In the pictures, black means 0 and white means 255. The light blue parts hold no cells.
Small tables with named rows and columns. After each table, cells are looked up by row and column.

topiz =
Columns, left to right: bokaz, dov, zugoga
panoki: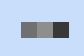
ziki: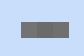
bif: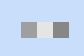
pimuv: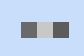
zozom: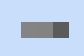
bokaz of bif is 159
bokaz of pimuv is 105
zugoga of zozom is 91
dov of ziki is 107
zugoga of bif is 135
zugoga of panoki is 56
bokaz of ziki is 115
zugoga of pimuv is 92
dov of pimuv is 200
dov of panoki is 142
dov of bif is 229
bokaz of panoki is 112
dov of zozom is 131
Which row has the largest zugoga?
bif

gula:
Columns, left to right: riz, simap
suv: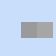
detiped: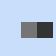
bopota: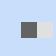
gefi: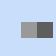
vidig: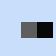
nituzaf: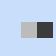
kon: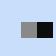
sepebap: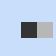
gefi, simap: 94
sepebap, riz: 52
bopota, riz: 99
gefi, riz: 153
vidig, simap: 8
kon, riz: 137
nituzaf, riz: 187
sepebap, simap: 183
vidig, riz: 94
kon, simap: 13
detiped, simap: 51

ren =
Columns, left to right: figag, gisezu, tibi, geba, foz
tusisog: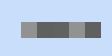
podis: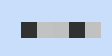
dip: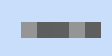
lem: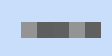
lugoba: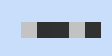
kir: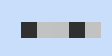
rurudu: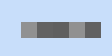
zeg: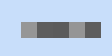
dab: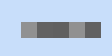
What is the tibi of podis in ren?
192
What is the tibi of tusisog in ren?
98
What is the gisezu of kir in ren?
194
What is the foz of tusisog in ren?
96
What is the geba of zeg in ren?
149
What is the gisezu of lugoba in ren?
48
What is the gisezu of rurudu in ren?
98
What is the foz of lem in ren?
96
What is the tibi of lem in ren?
96
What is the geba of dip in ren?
149
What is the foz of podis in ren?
193
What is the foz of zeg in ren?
93
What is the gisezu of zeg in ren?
93
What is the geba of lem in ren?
148

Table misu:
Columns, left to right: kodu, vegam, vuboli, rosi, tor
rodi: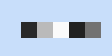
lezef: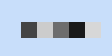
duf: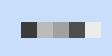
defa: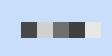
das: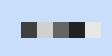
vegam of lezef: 204
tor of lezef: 215
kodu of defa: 71
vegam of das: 208
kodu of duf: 59
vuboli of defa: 112

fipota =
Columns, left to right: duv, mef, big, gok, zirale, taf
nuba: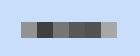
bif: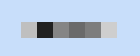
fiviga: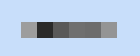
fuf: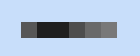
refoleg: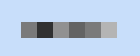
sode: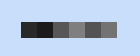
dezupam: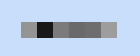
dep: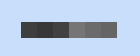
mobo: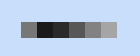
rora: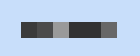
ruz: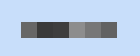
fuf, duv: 87
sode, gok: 127
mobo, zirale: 130
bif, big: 133
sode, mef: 27
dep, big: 65

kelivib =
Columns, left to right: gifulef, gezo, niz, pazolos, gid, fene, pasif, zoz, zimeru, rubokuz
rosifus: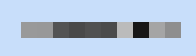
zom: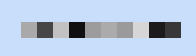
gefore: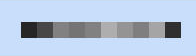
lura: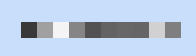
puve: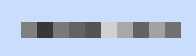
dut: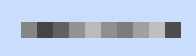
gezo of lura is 160
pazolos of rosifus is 73
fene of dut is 143
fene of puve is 208
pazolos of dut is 146
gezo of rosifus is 152
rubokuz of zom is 56
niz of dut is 97
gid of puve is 84
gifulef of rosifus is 153

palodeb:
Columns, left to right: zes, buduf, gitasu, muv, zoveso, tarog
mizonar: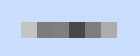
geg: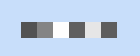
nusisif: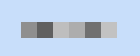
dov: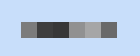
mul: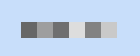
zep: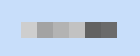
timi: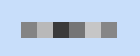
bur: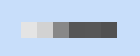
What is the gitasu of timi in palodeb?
58
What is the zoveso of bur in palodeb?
87
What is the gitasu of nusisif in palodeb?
190
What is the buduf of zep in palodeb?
163
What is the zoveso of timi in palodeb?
198
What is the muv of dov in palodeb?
145
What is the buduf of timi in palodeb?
185
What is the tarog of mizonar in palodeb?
172
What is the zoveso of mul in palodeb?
130
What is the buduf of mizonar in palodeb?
124
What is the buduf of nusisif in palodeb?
96
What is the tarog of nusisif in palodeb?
194
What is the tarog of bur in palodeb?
81
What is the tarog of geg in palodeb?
94
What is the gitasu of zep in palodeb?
179
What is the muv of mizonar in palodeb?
72
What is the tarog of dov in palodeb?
105
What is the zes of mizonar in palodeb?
195
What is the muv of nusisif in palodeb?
173
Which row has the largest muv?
mul

